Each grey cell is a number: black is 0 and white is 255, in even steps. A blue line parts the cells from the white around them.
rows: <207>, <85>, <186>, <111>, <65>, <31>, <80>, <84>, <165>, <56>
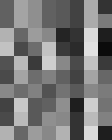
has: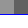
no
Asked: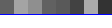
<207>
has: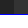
yes
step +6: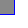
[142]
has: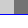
yes
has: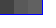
no

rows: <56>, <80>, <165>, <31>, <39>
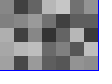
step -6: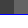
[58 94]
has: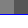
yes
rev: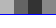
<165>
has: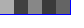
no
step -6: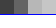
[ 58  94 177 192]
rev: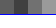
<80>

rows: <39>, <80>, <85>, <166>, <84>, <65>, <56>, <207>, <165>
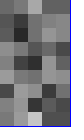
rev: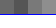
<166>
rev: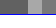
<39>
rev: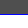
<165>
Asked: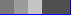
<165>
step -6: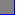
[123]
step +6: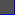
[85]
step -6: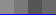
[136 115  79  99]

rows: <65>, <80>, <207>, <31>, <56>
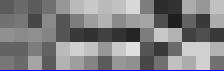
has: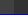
yes
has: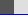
no

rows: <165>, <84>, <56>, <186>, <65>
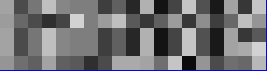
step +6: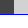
[ 74 216]
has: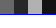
no
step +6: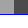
[169  81]

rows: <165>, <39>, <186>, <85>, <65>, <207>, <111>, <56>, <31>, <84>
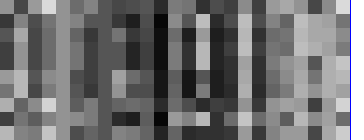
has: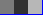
yes
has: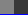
no
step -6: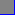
[125]
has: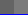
yes

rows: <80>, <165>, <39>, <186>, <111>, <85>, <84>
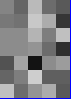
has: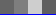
yes
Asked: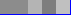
<39>
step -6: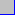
[186]
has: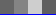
no
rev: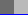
<80>

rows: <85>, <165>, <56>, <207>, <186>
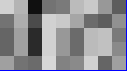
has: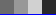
no
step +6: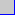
[207]
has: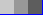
yes
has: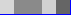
no
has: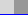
no

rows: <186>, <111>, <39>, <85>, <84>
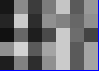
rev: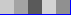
<85>
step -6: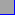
[158]
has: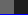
yes
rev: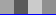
<84>

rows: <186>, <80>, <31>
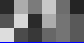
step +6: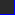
[48]
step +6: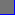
[122]
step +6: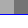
[178 122]
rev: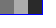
<80>
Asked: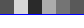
<80>
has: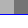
no
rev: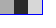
<80>

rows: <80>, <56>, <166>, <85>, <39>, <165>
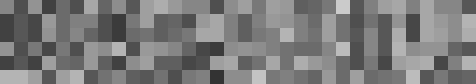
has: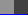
yes
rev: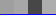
<166>
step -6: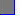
[114]

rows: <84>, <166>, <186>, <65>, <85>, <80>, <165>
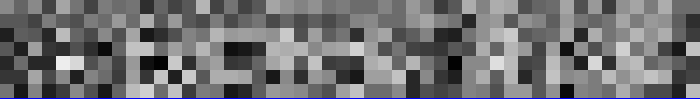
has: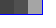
no
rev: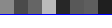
<186>
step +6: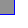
[151]
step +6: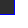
[52]
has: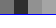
yes

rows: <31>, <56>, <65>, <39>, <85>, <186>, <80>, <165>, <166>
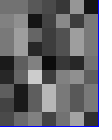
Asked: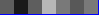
<80>
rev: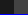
<165>
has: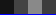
yes

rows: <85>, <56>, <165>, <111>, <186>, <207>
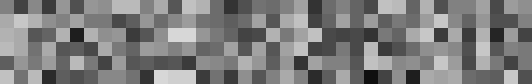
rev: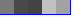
<111>
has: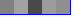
yes
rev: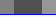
<56>
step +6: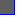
[100]
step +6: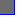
[114]
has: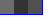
yes
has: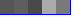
yes

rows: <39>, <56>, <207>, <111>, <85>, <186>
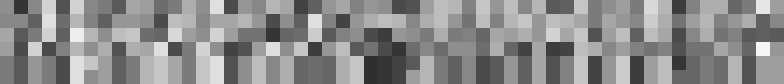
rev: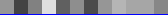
<56>
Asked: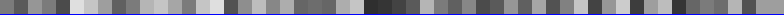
<85>

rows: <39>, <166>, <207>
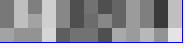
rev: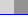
<207>
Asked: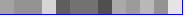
<207>
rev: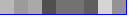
<207>
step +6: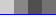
[213 141  85 120]
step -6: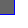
[95]

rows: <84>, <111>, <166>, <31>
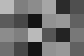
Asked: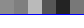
<166>
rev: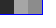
<84>
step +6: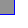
[152]
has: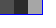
no
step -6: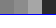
[121 134 160  37]
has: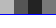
yes
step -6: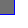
[106]

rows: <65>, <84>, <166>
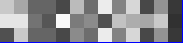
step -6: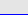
[223 223]
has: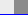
no
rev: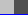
<84>
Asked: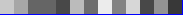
<65>

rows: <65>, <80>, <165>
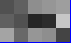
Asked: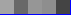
<165>
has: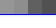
no
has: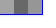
yes
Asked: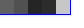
<80>
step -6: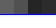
[90 75 31 38]
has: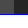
no

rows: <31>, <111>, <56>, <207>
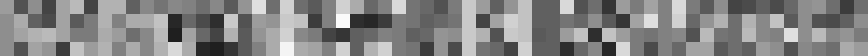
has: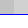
no
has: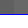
yes

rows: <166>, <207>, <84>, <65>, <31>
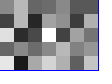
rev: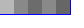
<65>
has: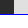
no
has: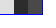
yes
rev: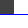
<84>
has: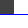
no
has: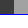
no
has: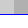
no

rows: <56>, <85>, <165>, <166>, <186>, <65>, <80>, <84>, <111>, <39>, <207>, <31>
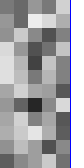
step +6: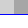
[215 172]
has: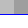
yes
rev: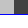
<186>
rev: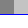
<186>

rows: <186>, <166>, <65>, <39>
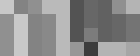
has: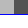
yes
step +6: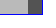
[192 192  89]
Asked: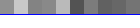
<65>
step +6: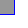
[157]
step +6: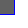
[103]
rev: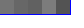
<65>
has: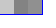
yes

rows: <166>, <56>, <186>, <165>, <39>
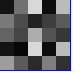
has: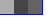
no
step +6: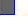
[105]
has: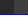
no

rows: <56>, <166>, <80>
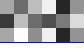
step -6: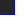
[32]
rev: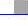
<80>
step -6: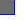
[102]
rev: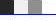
<80>
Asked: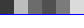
<166>
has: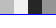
yes
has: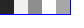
no

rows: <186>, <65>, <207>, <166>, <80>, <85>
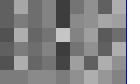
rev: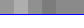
<85>
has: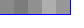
yes
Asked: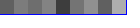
<166>
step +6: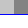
[203 137]

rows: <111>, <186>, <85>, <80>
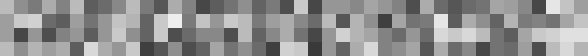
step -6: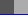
[ 80 166]
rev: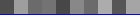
<80>
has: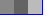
no

